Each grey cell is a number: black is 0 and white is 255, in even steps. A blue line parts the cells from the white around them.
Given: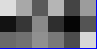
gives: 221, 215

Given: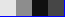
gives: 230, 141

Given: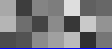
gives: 222, 201

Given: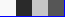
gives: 249, 198

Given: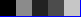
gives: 198, 139

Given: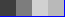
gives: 209, 185

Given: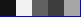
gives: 242, 166
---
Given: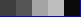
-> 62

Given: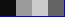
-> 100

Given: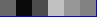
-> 76

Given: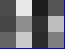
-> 43

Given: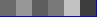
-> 94

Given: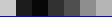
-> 28
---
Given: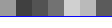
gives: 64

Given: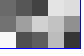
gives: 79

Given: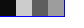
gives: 204

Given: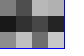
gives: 192

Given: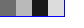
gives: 185

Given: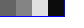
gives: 132

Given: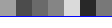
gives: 76
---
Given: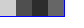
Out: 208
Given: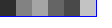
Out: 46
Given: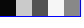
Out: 7
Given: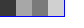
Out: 56
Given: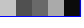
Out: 197
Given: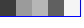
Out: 60
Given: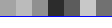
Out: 164
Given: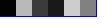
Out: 3
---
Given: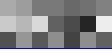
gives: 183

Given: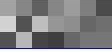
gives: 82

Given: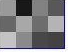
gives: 168

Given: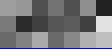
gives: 42

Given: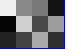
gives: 208

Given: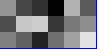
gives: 198

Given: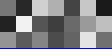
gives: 242

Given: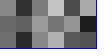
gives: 97

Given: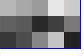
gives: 90

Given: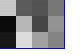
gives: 183
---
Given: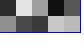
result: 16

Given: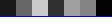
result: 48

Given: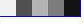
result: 124

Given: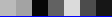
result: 98

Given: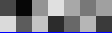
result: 224

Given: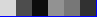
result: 146

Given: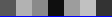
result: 15

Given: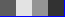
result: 50
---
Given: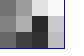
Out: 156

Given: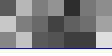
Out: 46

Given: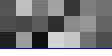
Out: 52

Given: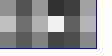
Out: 50

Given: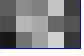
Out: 128

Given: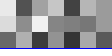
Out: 66

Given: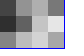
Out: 147

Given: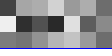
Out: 154
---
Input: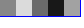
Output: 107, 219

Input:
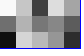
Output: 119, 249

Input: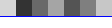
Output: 165, 214

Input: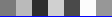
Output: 208, 252

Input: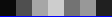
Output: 205, 205

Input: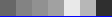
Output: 161, 233

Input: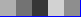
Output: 54, 210

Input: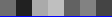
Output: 191, 191

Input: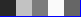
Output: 124, 250
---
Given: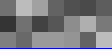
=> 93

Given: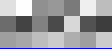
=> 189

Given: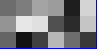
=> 212

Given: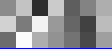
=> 174

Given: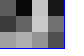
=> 23

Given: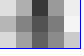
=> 237

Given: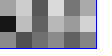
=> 170

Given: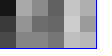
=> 175

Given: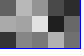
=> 44

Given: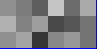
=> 170
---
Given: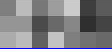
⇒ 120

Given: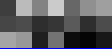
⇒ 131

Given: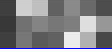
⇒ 191

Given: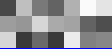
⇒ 121

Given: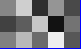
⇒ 46

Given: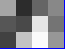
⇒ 101

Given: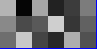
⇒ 166
